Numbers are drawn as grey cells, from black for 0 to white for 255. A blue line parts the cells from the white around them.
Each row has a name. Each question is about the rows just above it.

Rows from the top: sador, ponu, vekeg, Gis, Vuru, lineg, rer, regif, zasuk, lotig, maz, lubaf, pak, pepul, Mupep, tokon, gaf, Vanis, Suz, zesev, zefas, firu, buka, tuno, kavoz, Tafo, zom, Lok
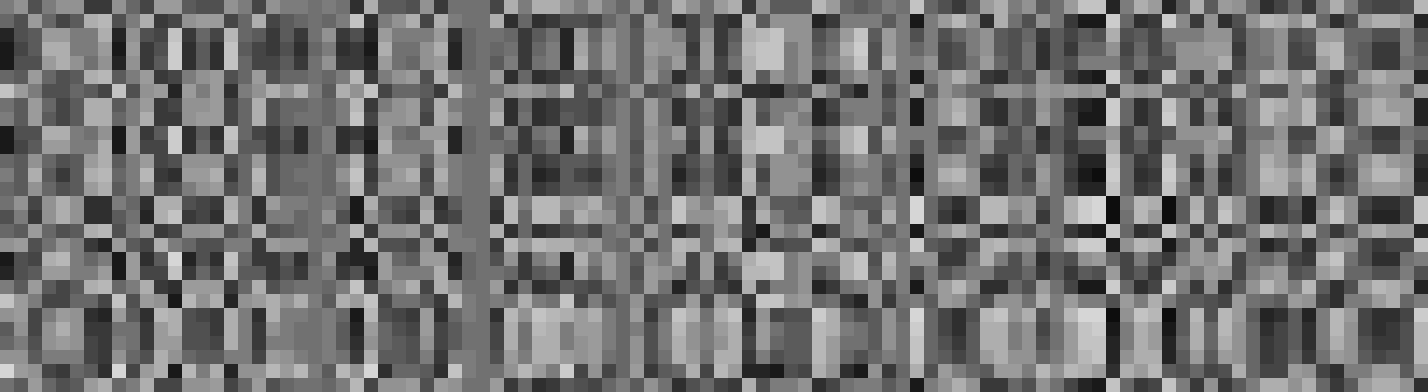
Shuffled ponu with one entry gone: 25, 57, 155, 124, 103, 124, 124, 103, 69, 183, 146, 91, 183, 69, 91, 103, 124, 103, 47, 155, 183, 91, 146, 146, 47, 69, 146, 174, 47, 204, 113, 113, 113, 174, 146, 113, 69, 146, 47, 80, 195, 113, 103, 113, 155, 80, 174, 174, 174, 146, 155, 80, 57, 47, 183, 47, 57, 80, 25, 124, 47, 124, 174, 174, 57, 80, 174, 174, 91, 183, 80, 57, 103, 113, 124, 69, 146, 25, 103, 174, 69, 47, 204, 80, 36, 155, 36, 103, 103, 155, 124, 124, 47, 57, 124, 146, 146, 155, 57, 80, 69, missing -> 136
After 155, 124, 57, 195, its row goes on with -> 195, 146, 155, 103, 113, 57, 36, 146, 57, 113, 124, 91, 155, 146, 103, 80, 146, 146, 113, 174, 124, 155, 124, 124, 80, 155, 124, 174, 124, 91, 91, 80, 69, 155, 113, 103, 91, 155, 146, 69, 47, 124, 124, 155, 174, 103, 124
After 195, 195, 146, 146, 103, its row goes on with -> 124, 174, 195, 80, 174, 124, 124, 124, 69, 69, 113, 155, 103, 80, 113, 47, 91, 69, 124, 124, 146, 69, 113, 69, 80, 146, 146, 146, 174, 69, 113, 113, 146, 69, 69, 155, 183, 113, 91, 57, 57, 113, 103
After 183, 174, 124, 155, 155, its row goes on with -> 124, 103, 124, 80, 124, 183, 146, 124, 155, 174, 57, 155, 113, 91, 91, 183, 174, 124, 113, 91, 146, 113, 204, 103, 69, 47, 91, 174, 174, 124, 146, 69, 113, 155, 195, 204, 25, 124, 174, 155, 25, 91, 174, 103, 183, 146, 103, 47, 69, 91, 47, 124, 183, 146, 69, 47, 57, 80, 183
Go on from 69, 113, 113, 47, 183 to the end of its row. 103, 183, 183, 113, 174, 155, 146, 103, 146, 80, 124, 195, 146, 146, 155, 183, 57, 174, 124, 91, 91, 195, 174, 124, 146, 80, 174, 113, 214, 103, 57, 36, 80, 183, 183, 124, 155, 57, 113, 174, 204, 214, 13, 113, 183, 155, 13, 91, 183, 91, 195, 146, 91, 36, 57, 80, 36, 146, 195, 146, 57, 36, 36, 69, 195
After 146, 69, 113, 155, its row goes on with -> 195, 204, 25, 124, 174, 155, 25, 91, 174, 103, 183, 146, 103, 47, 69, 91, 47, 124, 183, 146, 69, 47, 57, 80, 183
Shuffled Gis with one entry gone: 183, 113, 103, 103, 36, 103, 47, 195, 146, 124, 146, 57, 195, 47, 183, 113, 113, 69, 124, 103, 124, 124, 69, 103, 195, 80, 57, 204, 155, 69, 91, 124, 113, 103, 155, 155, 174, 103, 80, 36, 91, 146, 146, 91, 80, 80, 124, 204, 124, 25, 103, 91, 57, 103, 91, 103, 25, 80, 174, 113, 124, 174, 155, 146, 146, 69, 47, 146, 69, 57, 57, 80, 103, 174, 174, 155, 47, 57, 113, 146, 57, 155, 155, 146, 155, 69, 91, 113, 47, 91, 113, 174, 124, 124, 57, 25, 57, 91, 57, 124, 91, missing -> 164

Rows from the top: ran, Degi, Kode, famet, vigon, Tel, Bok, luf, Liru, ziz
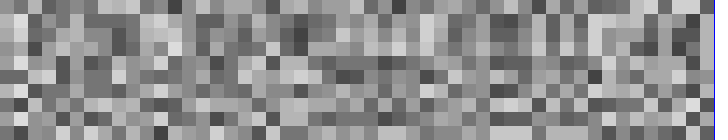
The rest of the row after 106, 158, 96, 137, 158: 181, 117, 190, 208, 190, 85, 190, 117, 190, 85, 96, 117, 117, 199, 96, 169, 220, 85
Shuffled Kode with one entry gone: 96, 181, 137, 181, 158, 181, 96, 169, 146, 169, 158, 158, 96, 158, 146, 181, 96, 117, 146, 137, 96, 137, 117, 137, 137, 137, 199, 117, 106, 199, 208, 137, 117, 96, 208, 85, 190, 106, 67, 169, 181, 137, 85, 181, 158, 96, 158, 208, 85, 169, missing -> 128
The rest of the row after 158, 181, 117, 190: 208, 190, 85, 190, 117, 190, 85, 96, 117, 117, 199, 96, 169, 220, 85

